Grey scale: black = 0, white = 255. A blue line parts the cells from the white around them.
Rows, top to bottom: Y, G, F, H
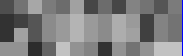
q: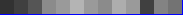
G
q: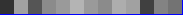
F

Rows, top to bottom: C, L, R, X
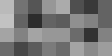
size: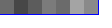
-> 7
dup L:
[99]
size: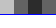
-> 4
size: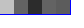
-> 5
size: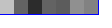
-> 7
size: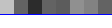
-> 8
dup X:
[107]

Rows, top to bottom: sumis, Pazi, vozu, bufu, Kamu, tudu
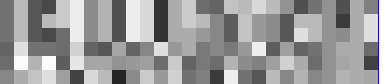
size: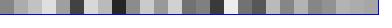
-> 27
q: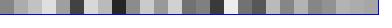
tudu

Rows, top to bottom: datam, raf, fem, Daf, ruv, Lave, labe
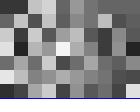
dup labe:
[68]
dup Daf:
[36]
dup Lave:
[130]
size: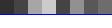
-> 8
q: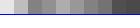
Lave
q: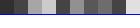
labe

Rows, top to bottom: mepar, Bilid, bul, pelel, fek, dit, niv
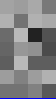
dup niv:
[115]
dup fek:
[94]
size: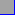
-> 1
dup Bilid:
[177]
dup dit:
[157]

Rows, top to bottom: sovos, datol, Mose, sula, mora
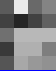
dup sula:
[176]
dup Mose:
[184]
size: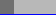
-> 4
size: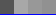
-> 4
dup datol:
[65]

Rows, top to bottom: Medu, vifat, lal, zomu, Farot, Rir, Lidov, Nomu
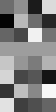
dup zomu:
[157]
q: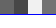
lal
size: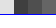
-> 4
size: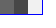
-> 3

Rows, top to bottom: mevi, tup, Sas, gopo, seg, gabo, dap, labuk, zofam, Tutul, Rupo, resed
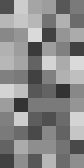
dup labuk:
[122]
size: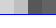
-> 4

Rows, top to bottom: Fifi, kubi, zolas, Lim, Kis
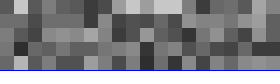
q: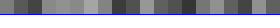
zolas
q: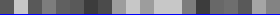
Fifi
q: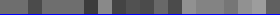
kubi
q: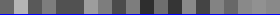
Kis

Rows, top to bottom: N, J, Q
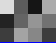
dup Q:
[61]
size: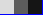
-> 3
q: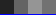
J

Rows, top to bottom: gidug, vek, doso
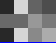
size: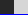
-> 2
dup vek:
[105]
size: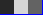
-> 3
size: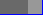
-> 3
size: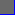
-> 1

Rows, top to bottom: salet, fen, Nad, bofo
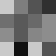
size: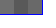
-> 3
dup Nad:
[141]
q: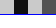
bofo
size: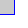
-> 1
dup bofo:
[202]
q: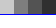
salet
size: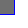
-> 1

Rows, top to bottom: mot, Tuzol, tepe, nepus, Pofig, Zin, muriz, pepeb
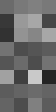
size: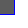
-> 1
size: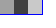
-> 3
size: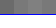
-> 4

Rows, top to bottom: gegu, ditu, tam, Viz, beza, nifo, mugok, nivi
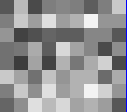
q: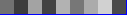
beza
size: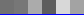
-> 6
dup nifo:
[178]
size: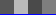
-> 4
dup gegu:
[126]

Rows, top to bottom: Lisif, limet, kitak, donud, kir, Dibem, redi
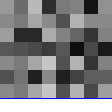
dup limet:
[137]
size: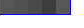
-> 5
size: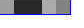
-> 5
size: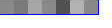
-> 7
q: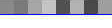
redi
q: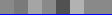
limet

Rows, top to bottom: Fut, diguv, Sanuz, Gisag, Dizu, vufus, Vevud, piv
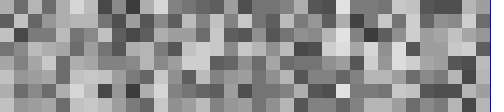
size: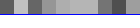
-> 10
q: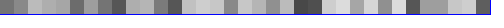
Gisag

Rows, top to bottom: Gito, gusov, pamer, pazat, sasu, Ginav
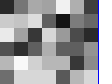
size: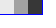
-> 3
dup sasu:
[183]
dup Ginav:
[215]
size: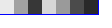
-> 7
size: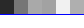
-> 6
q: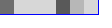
Ginav
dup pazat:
[95]

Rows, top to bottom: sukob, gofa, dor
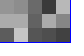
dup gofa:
[171]
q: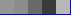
sukob

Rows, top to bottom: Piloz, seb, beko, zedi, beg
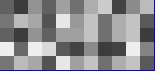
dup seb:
[195]
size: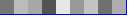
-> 9
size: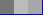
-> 3
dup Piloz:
[97]
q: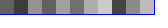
Piloz
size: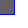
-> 1

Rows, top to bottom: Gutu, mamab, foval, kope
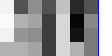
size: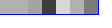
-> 7
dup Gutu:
[82]
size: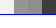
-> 4
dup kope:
[177]
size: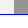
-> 2

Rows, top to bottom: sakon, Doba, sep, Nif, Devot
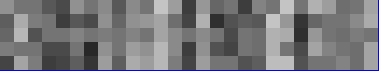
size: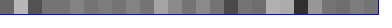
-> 27
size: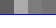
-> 4
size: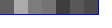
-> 7
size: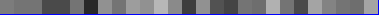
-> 27
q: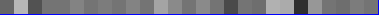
sep

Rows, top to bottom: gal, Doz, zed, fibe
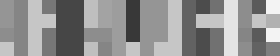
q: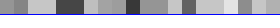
Doz
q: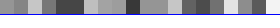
gal
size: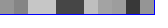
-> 11
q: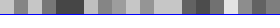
fibe

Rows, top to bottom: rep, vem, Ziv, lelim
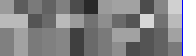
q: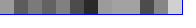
rep
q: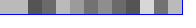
vem
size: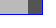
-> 3
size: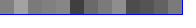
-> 13
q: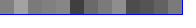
lelim

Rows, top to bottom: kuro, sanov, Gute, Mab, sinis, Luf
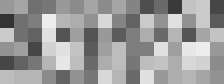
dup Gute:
[84]
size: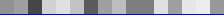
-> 16
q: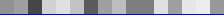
Mab

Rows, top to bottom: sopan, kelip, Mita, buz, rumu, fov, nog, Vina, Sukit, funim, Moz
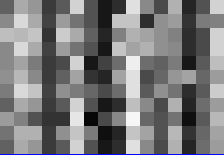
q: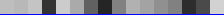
Mita
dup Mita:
[129]

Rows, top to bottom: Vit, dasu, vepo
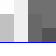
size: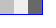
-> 3
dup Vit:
[112]
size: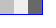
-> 3

